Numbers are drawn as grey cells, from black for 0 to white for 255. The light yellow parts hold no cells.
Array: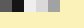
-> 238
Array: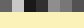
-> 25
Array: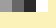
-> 42
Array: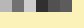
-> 205
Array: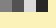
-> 217
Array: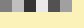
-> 52
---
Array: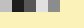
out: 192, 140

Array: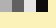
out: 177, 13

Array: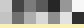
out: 204, 48

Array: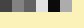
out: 67, 172

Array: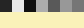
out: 37, 118

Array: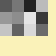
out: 88, 107

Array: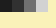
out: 29, 210

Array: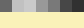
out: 103, 49

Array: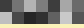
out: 61, 85
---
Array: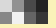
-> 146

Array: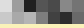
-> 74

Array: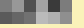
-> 163

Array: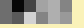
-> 163

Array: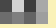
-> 211

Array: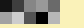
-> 134

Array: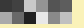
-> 148
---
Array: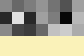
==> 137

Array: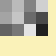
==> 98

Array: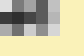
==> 171

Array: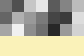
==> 165

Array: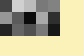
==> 35

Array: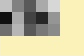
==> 110
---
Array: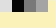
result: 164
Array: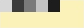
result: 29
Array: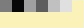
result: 224
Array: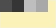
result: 168
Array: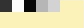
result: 211
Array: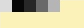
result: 181
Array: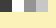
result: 199
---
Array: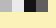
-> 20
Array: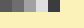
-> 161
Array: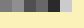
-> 80
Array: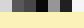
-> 70
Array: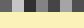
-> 48
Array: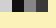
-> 133
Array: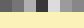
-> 175
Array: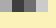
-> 111
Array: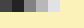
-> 130
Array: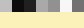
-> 32
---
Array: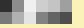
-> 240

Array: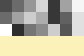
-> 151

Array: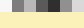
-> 184

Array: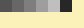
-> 126

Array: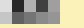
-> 178

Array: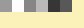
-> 134

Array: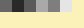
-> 90
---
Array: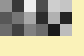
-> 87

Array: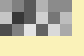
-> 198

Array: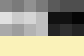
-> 224

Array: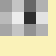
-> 186

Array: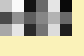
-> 73

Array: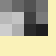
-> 185

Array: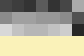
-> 139
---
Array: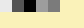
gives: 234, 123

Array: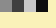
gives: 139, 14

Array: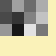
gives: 85, 119

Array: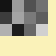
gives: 19, 208

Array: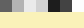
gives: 97, 253

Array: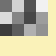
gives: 112, 145
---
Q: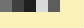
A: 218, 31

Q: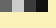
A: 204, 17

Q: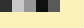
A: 201, 16

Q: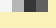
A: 245, 55

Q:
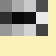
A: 233, 8

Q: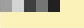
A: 211, 33

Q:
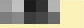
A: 192, 28

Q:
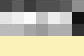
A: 250, 17

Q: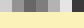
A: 229, 58
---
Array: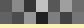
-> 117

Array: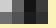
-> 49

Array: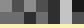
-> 79

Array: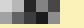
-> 141

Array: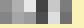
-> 112

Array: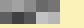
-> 182

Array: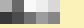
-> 134
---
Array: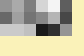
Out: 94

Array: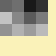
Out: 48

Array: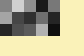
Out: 120

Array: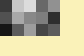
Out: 145

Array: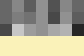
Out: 103

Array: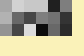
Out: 126

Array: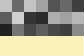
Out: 63

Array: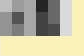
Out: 218

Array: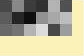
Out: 81
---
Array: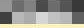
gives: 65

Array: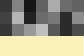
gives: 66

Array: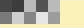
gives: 122

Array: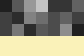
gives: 64

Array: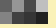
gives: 131

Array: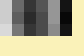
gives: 205
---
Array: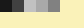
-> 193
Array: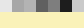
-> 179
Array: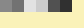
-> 226
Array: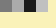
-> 26
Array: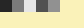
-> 230
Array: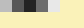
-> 35
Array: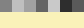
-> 161
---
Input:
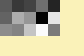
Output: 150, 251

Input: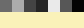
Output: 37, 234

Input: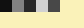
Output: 40, 209

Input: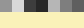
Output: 39, 216

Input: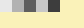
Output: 94, 232

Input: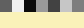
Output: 154, 239

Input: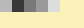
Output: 121, 221

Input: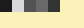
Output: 83, 217
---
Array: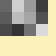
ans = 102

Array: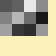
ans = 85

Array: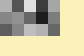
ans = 178

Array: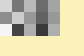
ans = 214

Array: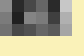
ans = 141

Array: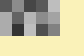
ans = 89

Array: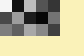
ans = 245

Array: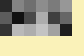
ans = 41

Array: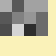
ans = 174
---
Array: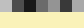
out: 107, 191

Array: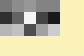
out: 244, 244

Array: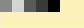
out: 90, 212

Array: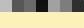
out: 17, 190

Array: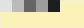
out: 101, 226

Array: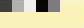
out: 239, 239
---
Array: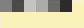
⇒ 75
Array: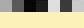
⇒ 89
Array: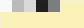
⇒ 187
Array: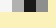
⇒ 177
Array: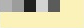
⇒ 156
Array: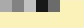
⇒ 130
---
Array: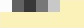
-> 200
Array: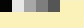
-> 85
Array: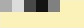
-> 128
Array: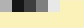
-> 232
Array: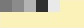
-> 233
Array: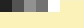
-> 255
